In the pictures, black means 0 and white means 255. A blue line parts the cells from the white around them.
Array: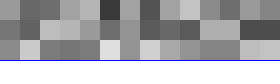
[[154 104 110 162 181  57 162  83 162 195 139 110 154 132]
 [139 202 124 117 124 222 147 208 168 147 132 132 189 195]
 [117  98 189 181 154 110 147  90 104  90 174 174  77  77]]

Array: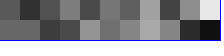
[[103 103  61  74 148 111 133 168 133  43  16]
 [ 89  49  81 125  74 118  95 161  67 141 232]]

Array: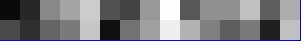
[[ 73  47 100 122 198  16 114 159 239 178 128  94 122  32 192]
 [ 10  39 136 165 204  81  67 152 254  87 144 144 192  94 172]]

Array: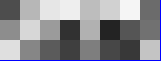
[[223 134  91  63 126  71  56 196]
 [141 215 155  49 177  35  85 113]
 [ 77 183 230 238 189 209 245 107]]

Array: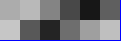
[[198  88  36 110 159 191]
 [172 185 132  72  23  95]]

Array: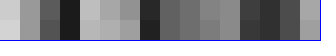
[[211 153  83  27 183 175 159  33  97 110 124 138  56  48  76 159]
 [204 153  91  27 190 167 146  40  97 110 131 138  62  48  76 167]]

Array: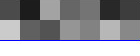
[[203  96  83 149 130 183 136]
 [ 75  28 163 102 116  40  61]]
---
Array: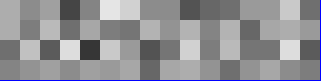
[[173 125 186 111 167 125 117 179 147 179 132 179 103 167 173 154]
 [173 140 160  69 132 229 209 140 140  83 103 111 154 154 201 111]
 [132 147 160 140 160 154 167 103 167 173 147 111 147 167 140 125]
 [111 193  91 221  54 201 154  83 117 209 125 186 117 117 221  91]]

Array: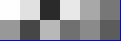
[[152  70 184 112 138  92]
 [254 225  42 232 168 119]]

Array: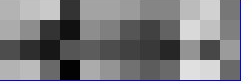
[[ 77  45  23  85  92  77  65  57  38 148  71 155]
 [171 141  51  17 141 127  85  65  98 217 193 127]
 [179 187 105   3 171 148 113  92 105 224 217 105]
 [179 193 201  51 163 163 155 133 133 187 209 119]]

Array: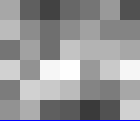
[[167  95  66 103 117 153  81]
 [187 140 111 140 161 132 132]
 [209 146 246 254 153 201 246]
 [117 161 111 195 179 179 167]
 [146 173  95  89  58  81 209]
 [124 209 201 187 132 124 167]]

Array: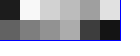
[[ 98 126 146 172  61  20]
 [ 28 248 210 188 159 225]]

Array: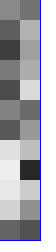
[[237  40]
 [101  82]
 [130 107]
 [137 115]
 [210 144]
 [ 88 152]
 [ 62 159]
 [122 171]
 [ 94 177]
 [224 190]
 [231 203]
 [ 76 217]]

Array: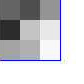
[[100  79 148]
 [163 176 247]
 [ 44 195 232]]
